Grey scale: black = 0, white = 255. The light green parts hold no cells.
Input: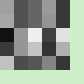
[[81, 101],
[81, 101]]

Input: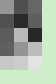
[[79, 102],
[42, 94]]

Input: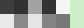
[[49, 163],
[137, 229]]

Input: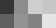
[[141, 206],
[147, 131]]

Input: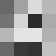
[[161, 219],
[212, 43]]

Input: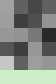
[[97, 71],
[62, 79]]

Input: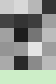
[[216, 183],
[52, 61]]

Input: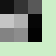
[[52, 88],
[176, 6]]
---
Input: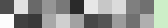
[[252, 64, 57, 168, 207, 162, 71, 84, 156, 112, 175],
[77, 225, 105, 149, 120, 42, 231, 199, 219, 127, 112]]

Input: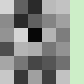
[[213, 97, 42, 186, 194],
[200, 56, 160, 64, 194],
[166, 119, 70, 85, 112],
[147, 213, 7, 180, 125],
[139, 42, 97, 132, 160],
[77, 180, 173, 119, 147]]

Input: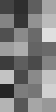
[[195, 74, 138, 195],
[180, 87, 166, 152],
[158, 173, 100, 106],
[132, 53, 146, 187],
[80, 138, 106, 223],
[67, 46, 94, 166],
[60, 94, 74, 132],
[38, 125, 118, 209]]

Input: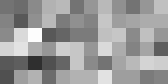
[[212, 226, 172, 150, 206, 198, 150, 218, 172, 131, 165, 94],
[138, 218, 253, 88, 101, 123, 123, 192, 198, 138, 192, 150],
[131, 88, 144, 185, 123, 144, 131, 198, 158, 165, 172, 172],
[115, 108, 138, 178, 185, 115, 150, 185, 144, 115, 150, 192],
[88, 94, 47, 80, 101, 198, 138, 115, 165, 185, 212, 206],
[80, 158, 178, 108, 165, 178, 178, 226, 158, 158, 123, 131]]

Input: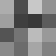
[[173, 76, 200, 146],
[159, 63, 56, 92],
[138, 108, 166, 130],
[84, 116, 187, 153]]

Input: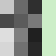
[[222, 127, 32],
[214, 113, 40],
[199, 106, 47],
[73, 91, 121]]

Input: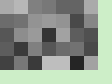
[[170, 183, 128, 120, 100, 100, 170],
[108, 114, 147, 154, 147, 73, 134],
[93, 58, 128, 86, 108, 114, 73],
[86, 141, 154, 52, 162, 93, 80],
[65, 120, 58, 190, 190, 37, 162]]
